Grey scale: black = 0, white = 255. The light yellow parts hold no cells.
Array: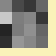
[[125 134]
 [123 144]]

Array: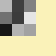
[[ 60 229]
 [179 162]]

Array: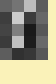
[[204  60]
 [127  26]]

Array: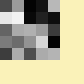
[[242   9]
 [170 176]]

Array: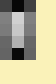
[[208 128]
 [199 123]]

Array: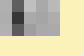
[[ 55 170]
 [ 91 159]]

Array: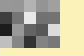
[[117 232]
 [152 100]]

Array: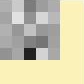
[[225 146]
 [151 193]]

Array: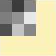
[[146 231]
 [195 134]]
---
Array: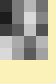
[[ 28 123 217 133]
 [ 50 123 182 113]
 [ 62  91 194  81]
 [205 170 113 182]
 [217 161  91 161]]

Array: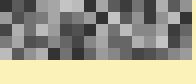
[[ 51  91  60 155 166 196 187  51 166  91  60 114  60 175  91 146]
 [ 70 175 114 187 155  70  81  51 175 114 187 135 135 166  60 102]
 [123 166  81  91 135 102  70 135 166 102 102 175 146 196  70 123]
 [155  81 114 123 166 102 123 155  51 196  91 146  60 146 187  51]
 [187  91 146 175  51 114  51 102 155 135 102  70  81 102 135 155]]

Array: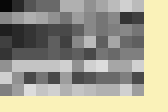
[[  7  41  84 105 105 176 176 145 166 187 208 187]
 [ 31  41  52  64  73  73  95 136 117 127 136 117]
 [ 52  84  84  84  95  84  95  73 117 105 127 127]
 [ 64  41  52  64  95  64 136 187  95 166 105  95]
 [127 157 220 196 208 176 196 187 176 176 208 157]
 [136 157 176 166 145 117 157 136 117 136  52  64]
 [145 196 196 196 196 208 145 208 220 166 166 208]
 [208 145  73 117  73 157  73  84 105 105 127  73]]

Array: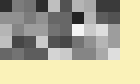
[[ 46 124 115  46 191  82 181 169  58  58]
 [103 115  93  93 212 202 133 133 169 222]
 [145 145 124 145 103 103  34 181  93  82]
 [181 133 157 157 115 103 244 202 222 157]
 [191  70  82 202  82  70 115 145 181 157]]

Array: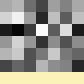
[[ 27   7  60 250  92 221  27]
 [ 69 101  81 181 141 130  39]
 [150 211 150  50 141  81 141]
 [169 181 110  69 159 130 169]
 [181 201  81 120 201 120 101]
 [211 241 159  39 191  92 191]]

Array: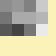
[[ 87  67 117 234]
 [117 170 170 181]
 [141 151 129 202]]
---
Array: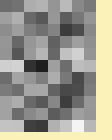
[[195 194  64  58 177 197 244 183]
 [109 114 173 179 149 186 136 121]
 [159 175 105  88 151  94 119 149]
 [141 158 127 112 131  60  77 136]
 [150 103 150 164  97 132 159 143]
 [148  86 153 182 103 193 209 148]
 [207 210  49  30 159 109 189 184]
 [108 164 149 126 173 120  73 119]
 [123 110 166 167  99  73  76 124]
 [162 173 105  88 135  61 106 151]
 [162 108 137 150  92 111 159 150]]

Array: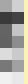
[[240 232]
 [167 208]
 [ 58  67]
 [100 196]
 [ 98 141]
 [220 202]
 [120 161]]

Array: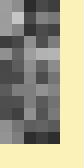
[[148 126  46  59  46]
 [157 141  44  73  62]
 [156 197  76 130 119]
 [157 133  52  76  67]
 [ 61  72 143  79 125]
 [144  98 158 178 180]
 [ 72  93 143 100 140]
 [ 73  74 132  77 116]
 [ 91 125 126 146 132]
 [ 78  80 126  90 114]
 [ 76  64 144  84 121]
 [144 116  94  99  90]]

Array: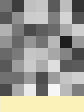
[[ 74 169 234  88 246 185 125]
 [116  61 192 197  90 189  51]
 [ 86 143 204 206 126 212  82]
 [178 120  75  93 106 170 206]
 [147 103 149 115 184  30 153]
 [105 122 197 193 167 132  67]
 [ 88 157 202 171 222  88  91]
 [113 111 153  76 156 196 207]]

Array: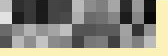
[[ 82 183 142 195 139 130  68 119 124  65 157 127 187]
 [191  47  57  26  68  65 186 140 127 166  42 153  21]
 [226  29  56  27  68  74 174 107 113 134  28 135   9]
 [106 142 178 147 164 191  85  84  91  92 162  51 145]]

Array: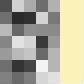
[[129 106 125 213 224]
 [ 79 209 170 109 177]
 [112  43  49 211 121]
 [185 104 142 139 138]
 [133 226 212  57 153]
 [154 185 196 105 181]
 [110  52  68 243 181]]

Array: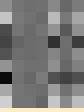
[[207 116 115 102 197 137 188]
 [141 116 111 112 136 104 123]
 [196 120 114 107 185 120 166]
 [ 75 117 107 116 147  89 144]
 [ 68 101 108 110  49 110  61]
 [ 83 110 108 110 133 109 141]
 [147 117 112 112 143 104 128]
 [ 10 114 104 123  80  66  79]
 [168 117 113 109 156 113 141]]

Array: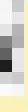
[[250 245]
 [245 202]
 [246 230]
 [228 181]
 [129 175]
 [ 97 231]
 [ 29 231]
 [211 202]]
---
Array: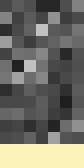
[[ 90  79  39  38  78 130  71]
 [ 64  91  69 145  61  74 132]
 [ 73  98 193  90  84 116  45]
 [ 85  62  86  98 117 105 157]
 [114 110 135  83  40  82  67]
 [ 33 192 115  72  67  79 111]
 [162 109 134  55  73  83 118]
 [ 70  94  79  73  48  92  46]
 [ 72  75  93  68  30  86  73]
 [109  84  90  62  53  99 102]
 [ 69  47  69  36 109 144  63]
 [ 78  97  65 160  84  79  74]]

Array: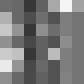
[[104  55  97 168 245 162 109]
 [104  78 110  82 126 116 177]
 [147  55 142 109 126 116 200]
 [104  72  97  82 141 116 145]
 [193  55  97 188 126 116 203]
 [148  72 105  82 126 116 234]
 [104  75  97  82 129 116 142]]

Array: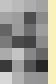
[[186 173 162 195]
 [157  78 138 164]
 [154 110 158 100]
 [ 75  67 139 122]
 [196 135 102 171]
 [159  84  38  57]
 [178 149 147 215]]

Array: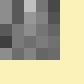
[[ 89 191 117  72 141]
 [ 89 151 131  83 141]
 [122 141 117 101  89]
 [122 111 124 113  63]
 [109 131 102 107 141]]

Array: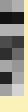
[[176 152]
 [ 24  18]
 [179 180]
 [ 57  76]
 [105  46]
 [150 167]
 [167  34]
 [211 161]]

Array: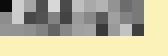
[[205 165  79 216  74 191 169 179 147 108 121  10]
 [204  72  82 130  67 155 136  90 160 130 121 141]
 [147 143 130 100 135 160 163  57 154 194  63 148]]
